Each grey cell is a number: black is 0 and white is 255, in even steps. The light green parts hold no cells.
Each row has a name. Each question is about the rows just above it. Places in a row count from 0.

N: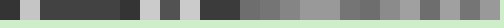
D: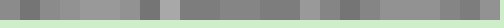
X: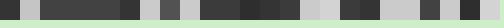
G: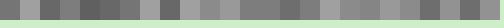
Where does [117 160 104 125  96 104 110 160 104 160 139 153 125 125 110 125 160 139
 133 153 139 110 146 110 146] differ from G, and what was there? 6, [117]
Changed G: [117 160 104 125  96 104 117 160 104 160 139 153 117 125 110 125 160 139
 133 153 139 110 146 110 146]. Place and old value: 12, [125]
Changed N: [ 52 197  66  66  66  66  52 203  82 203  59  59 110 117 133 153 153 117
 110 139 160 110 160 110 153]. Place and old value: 23, [117]
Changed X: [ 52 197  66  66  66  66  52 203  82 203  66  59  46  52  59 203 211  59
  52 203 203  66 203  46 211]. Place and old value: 10, [59]
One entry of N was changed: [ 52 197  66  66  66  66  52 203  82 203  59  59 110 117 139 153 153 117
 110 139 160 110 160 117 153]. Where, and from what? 14, [133]
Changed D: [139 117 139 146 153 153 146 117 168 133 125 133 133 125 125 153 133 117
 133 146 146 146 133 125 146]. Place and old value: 9, [125]

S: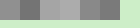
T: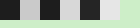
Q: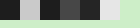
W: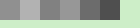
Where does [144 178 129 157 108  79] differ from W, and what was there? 3, [151]
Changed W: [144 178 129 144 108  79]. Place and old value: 3, [151]
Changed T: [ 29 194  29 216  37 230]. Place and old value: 1, [202]

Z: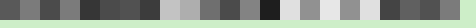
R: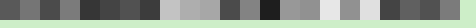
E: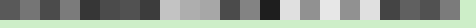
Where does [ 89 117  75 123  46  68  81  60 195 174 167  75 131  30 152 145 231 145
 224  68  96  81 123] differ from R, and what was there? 4, [54]
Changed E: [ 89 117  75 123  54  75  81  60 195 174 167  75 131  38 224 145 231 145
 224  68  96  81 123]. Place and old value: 13, [30]
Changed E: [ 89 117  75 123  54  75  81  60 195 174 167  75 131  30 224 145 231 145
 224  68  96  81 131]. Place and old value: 22, [123]

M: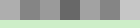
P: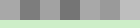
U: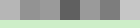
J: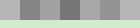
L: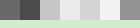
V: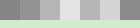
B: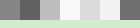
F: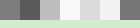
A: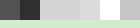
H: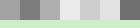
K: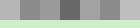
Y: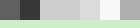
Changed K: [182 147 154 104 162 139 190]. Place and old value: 1, [139]
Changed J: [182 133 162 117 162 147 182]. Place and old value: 4, [168]

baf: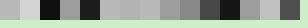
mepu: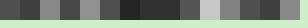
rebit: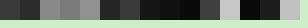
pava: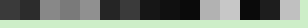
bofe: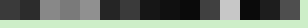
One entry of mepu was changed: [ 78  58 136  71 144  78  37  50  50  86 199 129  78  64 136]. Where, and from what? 1, [64]
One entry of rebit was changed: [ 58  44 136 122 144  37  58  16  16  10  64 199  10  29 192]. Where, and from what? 7, [22]
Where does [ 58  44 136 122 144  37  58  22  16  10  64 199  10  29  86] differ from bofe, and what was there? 14, [78]
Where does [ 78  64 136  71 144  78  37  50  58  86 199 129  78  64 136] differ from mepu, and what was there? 8, [50]
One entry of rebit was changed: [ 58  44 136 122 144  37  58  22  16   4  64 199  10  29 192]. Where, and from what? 9, [10]
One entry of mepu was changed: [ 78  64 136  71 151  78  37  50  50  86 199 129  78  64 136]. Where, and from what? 4, [144]

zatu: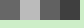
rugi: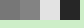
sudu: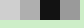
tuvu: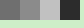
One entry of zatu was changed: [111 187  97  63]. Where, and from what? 0, [103]
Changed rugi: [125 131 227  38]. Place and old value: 0, [119]
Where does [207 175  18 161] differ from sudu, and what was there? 3, [154]
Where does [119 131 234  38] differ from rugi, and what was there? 2, [227]
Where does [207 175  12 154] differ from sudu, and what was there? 2, [18]

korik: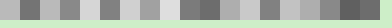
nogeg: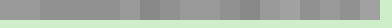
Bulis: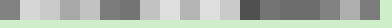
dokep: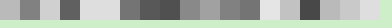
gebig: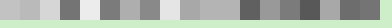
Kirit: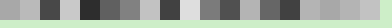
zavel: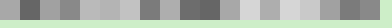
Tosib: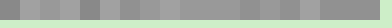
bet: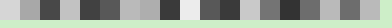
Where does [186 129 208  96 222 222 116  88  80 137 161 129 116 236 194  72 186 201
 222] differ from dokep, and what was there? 13, [229]
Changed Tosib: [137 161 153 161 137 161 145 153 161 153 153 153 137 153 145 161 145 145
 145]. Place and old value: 12, [145]
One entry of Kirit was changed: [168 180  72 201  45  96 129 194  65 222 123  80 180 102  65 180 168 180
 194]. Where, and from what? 1, [186]
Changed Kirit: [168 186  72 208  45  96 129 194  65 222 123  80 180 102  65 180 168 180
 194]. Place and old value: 3, [201]
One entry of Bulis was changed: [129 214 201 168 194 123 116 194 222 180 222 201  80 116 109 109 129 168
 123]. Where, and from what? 17, [174]
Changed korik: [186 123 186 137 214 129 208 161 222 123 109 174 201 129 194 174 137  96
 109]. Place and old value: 1, [116]
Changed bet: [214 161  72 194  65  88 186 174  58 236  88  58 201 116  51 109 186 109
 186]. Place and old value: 1, [168]

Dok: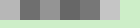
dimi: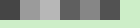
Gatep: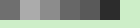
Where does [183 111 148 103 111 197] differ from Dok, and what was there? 4, [119]
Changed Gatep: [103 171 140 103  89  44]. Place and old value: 0, [111]
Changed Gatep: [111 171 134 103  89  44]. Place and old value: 2, [140]
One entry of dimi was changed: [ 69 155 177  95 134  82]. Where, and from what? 2, [183]

